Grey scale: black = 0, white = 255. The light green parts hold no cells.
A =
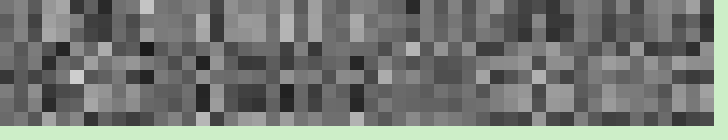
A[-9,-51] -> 117
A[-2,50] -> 150
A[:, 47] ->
[136, 130, 130, 74, 113, 126, 84, 100, 107]
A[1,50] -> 49
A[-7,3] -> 168
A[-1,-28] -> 111
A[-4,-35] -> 107
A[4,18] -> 59
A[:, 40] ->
[100, 58, 68, 110, 143, 68, 154, 149, 63]
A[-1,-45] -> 52
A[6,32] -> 102
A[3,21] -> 128
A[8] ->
[106, 120, 87, 163, 109, 134, 52, 98, 78, 61, 75, 110, 131, 96, 182, 65, 121, 153, 160, 111, 156, 116, 132, 111, 111, 178, 109, 88, 111, 138, 113, 131, 122, 113, 95, 70, 78, 66, 150, 74, 63, 127, 89, 65, 68, 108, 74, 107, 54, 69, 74]
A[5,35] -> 58
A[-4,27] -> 172
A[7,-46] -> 97
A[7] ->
[111, 88, 128, 43, 92, 97, 166, 139, 124, 141, 104, 101, 84, 108, 39, 156, 83, 59, 51, 97, 40, 103, 66, 107, 106, 39, 93, 122, 105, 101, 99, 99, 89, 110, 112, 126, 138, 157, 82, 152, 149, 83, 121, 155, 137, 121, 129, 100, 151, 120, 150]
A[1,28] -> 114
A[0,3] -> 151
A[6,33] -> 116
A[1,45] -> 88
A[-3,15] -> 148
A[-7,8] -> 107
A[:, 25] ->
[131, 169, 163, 107, 38, 134, 45, 39, 178]
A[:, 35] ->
[148, 94, 112, 64, 139, 58, 126, 126, 70]
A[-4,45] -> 105
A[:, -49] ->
[91, 66, 79, 124, 121, 68, 142, 128, 87]
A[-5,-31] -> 60
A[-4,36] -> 83
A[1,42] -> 107
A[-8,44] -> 93
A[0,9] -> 120

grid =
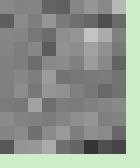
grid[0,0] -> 136
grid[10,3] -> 170
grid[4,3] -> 137
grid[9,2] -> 112
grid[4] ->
[128, 126, 109, 137, 139, 128, 156, 136, 99]
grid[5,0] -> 128
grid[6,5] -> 127
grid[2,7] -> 171
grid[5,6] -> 122
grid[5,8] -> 115
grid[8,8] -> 131
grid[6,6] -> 119
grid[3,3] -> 91
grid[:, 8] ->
[183, 106, 129, 120, 99, 115, 114, 137, 131, 103, 69]
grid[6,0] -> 127
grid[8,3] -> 123
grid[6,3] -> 149
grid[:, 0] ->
[136, 94, 134, 133, 128, 128, 127, 123, 138, 132, 87]
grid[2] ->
[134, 133, 119, 108, 142, 149, 195, 171, 129]
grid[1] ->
[94, 138, 126, 149, 122, 111, 103, 79, 106]
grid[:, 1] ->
[131, 138, 133, 125, 126, 135, 141, 120, 131, 138, 149]
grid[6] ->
[127, 141, 120, 149, 144, 127, 119, 104, 114]
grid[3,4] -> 146

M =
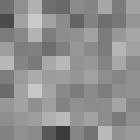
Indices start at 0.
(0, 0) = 112
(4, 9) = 138
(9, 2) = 138
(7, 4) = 131
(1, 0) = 75
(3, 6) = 139
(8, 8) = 121
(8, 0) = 142
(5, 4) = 158
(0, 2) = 177
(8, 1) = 151
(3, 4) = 129
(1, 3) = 162
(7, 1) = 162
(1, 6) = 131
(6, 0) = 107
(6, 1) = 163
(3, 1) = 126
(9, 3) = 88
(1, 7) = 110
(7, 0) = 151
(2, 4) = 141
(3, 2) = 128
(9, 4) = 60
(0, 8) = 124
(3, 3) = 110
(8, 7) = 141

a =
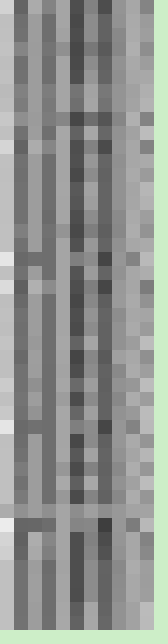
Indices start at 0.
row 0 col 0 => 210
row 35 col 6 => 132
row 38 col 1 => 97
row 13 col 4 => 166
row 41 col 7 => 98
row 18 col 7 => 69
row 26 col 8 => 137
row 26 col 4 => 163
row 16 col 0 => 192
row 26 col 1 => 113
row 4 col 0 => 190
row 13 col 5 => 89
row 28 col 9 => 172
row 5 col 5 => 78
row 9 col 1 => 113
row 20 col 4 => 165
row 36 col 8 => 152
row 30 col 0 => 229
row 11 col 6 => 151
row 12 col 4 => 165
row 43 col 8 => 146
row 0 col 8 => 148
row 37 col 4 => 165
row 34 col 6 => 168
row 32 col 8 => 146
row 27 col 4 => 166
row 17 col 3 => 110
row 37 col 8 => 151
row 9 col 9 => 162
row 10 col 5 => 78
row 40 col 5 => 78
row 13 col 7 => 100
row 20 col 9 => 166
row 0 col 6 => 130
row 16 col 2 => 157
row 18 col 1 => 105
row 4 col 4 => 165
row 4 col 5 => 74
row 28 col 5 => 76
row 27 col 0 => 203

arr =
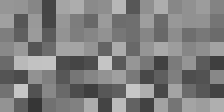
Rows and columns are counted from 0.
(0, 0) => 150
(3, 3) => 108
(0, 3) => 69
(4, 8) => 89
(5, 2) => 146
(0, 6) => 138
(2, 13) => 110
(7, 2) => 54
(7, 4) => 122
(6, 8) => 95
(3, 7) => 100
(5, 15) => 136
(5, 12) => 127
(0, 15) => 131
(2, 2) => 155
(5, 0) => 84
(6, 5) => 76
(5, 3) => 128
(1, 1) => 86
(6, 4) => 105
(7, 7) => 68
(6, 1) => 198
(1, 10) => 158
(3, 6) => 148
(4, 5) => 69
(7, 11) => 162
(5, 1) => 76
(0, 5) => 173
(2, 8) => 119
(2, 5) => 126
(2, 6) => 134
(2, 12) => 141
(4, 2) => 194
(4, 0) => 106

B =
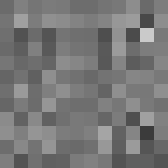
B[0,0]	107
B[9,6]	128
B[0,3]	123
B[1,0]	116
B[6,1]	154
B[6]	[111, 154, 109, 127, 143, 125, 118, 100, 143, 121, 120, 143]
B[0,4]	121
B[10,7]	152
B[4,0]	118
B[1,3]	144
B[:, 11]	[125, 141, 121, 126, 134, 121, 143, 113, 129, 125, 103, 84]
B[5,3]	143
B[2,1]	82
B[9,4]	124
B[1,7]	132
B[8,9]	79
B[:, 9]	[141, 156, 75, 109, 92, 134, 121, 143, 79, 133, 155, 95]
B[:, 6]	[109, 124, 110, 114, 125, 105, 118, 110, 119, 128, 112, 129]
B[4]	[118, 104, 110, 101, 141, 134, 125, 88, 133, 92, 102, 134]
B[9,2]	149
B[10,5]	106
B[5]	[101, 114, 96, 143, 119, 113, 105, 115, 118, 134, 131, 121]
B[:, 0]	[107, 116, 111, 106, 118, 101, 111, 102, 139, 143, 109, 126]
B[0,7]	116
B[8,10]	160
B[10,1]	136
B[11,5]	123
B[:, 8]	[120, 151, 146, 155, 133, 118, 143, 119, 124, 98, 95, 83]
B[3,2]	128
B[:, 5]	[109, 131, 111, 116, 134, 113, 125, 110, 121, 121, 106, 123]
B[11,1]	83

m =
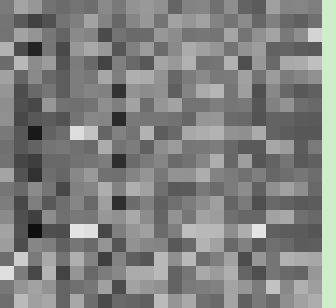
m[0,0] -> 122
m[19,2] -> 71
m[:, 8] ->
[121, 103, 115, 86, 128, 126, 51, 126, 42, 129, 115, 46, 111, 130, 47, 144, 127, 85, 131, 136, 76, 105]
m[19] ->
[223, 124, 71, 180, 67, 149, 104, 124, 136, 170, 171, 185, 99, 118, 169, 155, 175, 100, 78, 118, 105, 100, 151]
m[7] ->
[142, 80, 71, 151, 114, 111, 115, 143, 126, 163, 109, 150, 163, 115, 116, 126, 118, 121, 86, 129, 147, 110, 104]
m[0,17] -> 99
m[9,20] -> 92
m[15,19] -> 162
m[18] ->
[109, 205, 122, 169, 115, 175, 131, 63, 131, 95, 86, 185, 143, 185, 110, 126, 161, 77, 150, 117, 177, 171, 167]
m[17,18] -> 90
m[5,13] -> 124
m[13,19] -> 143
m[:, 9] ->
[147, 134, 106, 128, 104, 175, 147, 163, 121, 115, 124, 107, 132, 175, 108, 169, 150, 146, 95, 170, 163, 100]
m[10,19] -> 167
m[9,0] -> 121
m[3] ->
[178, 76, 35, 118, 73, 152, 169, 152, 86, 128, 155, 107, 138, 171, 160, 149, 115, 146, 157, 98, 100, 92, 89]
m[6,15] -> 182
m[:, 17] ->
[99, 139, 115, 146, 78, 161, 158, 121, 104, 143, 90, 158, 113, 141, 122, 103, 174, 129, 77, 100, 150, 96]
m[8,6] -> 136
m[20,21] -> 176
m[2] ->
[115, 163, 148, 119, 100, 138, 132, 75, 115, 106, 107, 152, 140, 115, 119, 116, 165, 115, 144, 164, 121, 142, 212]
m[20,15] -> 129
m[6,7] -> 129
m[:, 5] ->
[115, 127, 138, 152, 124, 125, 125, 111, 116, 221, 113, 114, 136, 129, 134, 121, 229, 119, 175, 149, 112, 168]
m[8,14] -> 149
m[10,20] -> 156
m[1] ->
[116, 90, 65, 81, 115, 127, 163, 131, 103, 134, 152, 116, 162, 150, 162, 131, 116, 139, 103, 128, 104, 95, 112]
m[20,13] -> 122
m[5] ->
[161, 102, 138, 104, 93, 125, 120, 167, 126, 175, 172, 147, 103, 124, 138, 121, 122, 161, 115, 156, 124, 133, 144]

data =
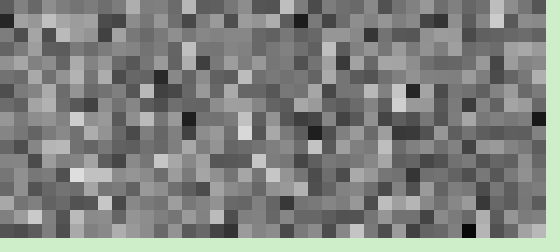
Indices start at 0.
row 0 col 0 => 93
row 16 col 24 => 135
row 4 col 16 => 157
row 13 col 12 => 112
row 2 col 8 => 162
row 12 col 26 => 152
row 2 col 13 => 120
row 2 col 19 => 97
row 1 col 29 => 137
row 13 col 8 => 123
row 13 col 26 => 111
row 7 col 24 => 91
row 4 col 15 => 121
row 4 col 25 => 162
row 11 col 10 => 118
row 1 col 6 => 161
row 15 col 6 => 138
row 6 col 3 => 171
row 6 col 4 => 108
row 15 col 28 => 114
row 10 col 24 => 159
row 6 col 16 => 170
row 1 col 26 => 130
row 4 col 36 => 156
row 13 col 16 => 138
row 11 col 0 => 132
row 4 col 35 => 70
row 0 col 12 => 107
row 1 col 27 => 149
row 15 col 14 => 130
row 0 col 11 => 128
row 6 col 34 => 96
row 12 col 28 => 114
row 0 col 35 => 189
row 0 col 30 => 152
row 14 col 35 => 104
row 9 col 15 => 153
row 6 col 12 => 72
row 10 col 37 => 121
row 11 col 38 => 103
